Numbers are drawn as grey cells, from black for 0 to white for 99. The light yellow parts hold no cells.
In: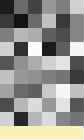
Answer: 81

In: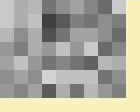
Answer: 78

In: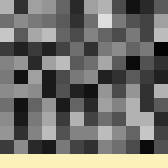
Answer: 35

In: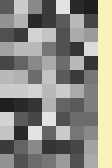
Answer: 12

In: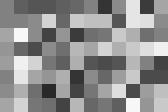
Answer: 64

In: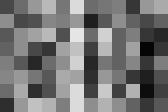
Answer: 66
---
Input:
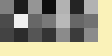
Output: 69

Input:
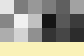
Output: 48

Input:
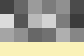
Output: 48

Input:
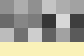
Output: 76

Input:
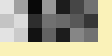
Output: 11

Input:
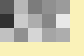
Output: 48

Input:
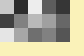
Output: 92

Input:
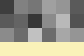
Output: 62
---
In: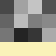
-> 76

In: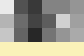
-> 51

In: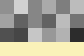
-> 49

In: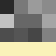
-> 60

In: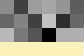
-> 58

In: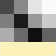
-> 89

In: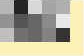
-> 64
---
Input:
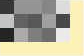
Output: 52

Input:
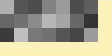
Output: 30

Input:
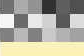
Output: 37

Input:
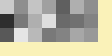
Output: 68

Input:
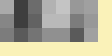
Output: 59

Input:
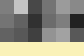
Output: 60

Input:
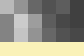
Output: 36
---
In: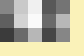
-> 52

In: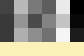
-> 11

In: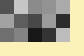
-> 73

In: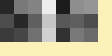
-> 41

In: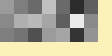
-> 57

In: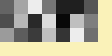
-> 43

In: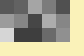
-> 56

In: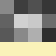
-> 18

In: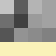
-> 50
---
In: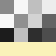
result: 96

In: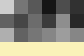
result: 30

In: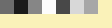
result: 28

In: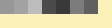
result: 22

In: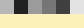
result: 25

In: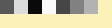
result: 27

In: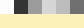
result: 73

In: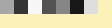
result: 52

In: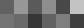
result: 28

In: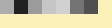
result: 81
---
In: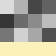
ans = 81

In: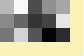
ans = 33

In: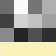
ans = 14

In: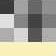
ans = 83

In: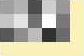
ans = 73

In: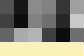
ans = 25

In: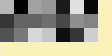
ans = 6
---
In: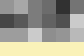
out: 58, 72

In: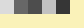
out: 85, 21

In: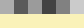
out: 67, 79

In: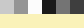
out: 78, 24

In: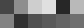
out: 27, 43

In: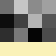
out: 43, 29

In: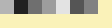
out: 70, 50

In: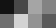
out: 7, 35

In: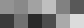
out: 57, 85
